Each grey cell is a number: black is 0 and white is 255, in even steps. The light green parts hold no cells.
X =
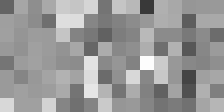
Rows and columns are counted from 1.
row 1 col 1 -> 100
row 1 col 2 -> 166
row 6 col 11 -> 135
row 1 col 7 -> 213
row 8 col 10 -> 153
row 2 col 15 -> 168
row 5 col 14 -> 136
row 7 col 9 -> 116
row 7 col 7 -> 230
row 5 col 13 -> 152
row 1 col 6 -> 197
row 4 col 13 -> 178
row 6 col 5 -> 178
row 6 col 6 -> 163
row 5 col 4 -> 153
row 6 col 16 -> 167
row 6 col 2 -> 133
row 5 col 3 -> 161
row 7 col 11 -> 129
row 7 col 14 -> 80
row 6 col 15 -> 160
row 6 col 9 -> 145
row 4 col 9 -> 136
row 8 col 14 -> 113
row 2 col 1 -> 159
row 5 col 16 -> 143
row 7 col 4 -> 157
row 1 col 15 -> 152
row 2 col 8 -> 120
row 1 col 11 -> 57
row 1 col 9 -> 197
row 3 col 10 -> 132
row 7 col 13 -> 163
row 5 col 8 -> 137

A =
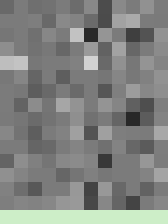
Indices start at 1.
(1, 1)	105
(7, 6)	106
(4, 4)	120
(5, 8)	105
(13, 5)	102
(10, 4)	123
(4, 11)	123
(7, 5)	123
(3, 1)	118
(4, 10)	103
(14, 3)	88
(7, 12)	142
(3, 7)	41
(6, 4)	123
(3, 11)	83
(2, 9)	162
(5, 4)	123
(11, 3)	101
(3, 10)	63
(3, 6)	194
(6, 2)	134
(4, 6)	123
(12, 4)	117
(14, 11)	98
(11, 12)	125
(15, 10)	68
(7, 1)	123
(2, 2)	123
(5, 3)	119
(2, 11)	123
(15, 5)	150
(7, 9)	127
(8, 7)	123
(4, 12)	139
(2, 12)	122

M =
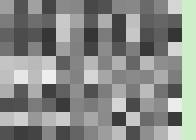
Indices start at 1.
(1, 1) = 159
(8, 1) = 78
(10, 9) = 189
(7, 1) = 174
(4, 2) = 76
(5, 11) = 185
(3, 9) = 63
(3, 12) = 94
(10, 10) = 77
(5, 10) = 102
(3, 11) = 78
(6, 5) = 146
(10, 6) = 100
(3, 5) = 199
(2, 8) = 174
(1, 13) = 213
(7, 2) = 89
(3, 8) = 123
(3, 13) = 53
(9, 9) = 59
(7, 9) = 171
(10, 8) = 157
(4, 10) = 126
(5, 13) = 137
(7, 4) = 64
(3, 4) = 54
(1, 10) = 136
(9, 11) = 107
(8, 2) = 80
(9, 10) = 201
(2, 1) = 123
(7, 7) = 80
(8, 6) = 132
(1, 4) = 69
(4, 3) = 131
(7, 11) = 187
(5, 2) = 192

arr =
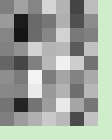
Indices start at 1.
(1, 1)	127
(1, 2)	162
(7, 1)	136
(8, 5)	233
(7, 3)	234
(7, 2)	133
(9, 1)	127
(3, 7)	128
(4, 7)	192
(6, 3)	243
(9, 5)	184
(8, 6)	165
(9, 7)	194
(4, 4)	180
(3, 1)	133
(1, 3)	133
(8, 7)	119
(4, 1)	130
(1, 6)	68
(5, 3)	128
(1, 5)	179

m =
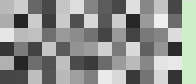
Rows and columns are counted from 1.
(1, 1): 185
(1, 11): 135
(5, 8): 107
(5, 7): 59
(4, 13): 43
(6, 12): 215
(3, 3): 192
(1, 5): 197
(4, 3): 66
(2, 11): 154
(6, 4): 85
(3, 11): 121
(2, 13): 107
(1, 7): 132
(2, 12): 239
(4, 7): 156
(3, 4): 111
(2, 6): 79
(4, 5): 90
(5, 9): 155
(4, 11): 97
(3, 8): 68
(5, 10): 186
